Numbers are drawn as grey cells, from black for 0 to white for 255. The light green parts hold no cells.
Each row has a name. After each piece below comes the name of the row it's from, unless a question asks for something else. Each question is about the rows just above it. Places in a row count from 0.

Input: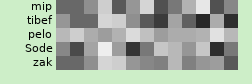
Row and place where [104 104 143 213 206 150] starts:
zak, 0
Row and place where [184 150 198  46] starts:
Sode, 8
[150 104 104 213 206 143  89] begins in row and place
tibef, 0
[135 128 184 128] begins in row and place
zak, 6
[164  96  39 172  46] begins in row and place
tibef, 8

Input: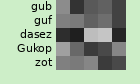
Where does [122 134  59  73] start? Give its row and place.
zot, 1
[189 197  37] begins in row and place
dasez, 2
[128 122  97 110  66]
guf
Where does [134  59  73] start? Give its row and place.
zot, 2

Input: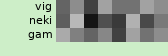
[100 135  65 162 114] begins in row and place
gam, 2
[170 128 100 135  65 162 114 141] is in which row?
gam
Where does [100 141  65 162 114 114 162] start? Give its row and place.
vig, 0
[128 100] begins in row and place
gam, 1
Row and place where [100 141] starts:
vig, 0

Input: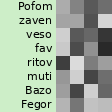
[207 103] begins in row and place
Bazo, 2
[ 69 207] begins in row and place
Bazo, 1
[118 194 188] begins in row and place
Fegor, 1
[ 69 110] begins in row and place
muti, 2
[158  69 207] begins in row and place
Bazo, 0

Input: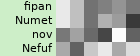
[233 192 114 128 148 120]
fipan
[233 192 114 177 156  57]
Numet
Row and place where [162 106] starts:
nov, 1
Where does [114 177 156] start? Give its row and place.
Numet, 2

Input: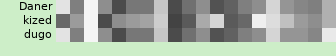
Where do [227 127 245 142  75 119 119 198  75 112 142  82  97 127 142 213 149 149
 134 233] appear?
dugo
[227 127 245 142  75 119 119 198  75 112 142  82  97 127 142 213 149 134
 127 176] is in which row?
Daner

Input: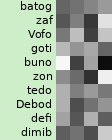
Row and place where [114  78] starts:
dimib, 1
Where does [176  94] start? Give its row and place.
defi, 2
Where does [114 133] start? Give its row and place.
batog, 1
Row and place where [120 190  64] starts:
Vofo, 0
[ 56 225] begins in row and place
zaf, 2
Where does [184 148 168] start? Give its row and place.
goti, 0

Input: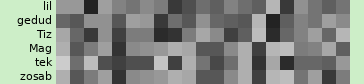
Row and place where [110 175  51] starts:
tek, 12
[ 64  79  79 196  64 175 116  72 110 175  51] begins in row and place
tek, 4

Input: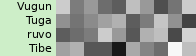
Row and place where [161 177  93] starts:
Tuga, 3
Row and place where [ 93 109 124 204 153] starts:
ruvo, 0

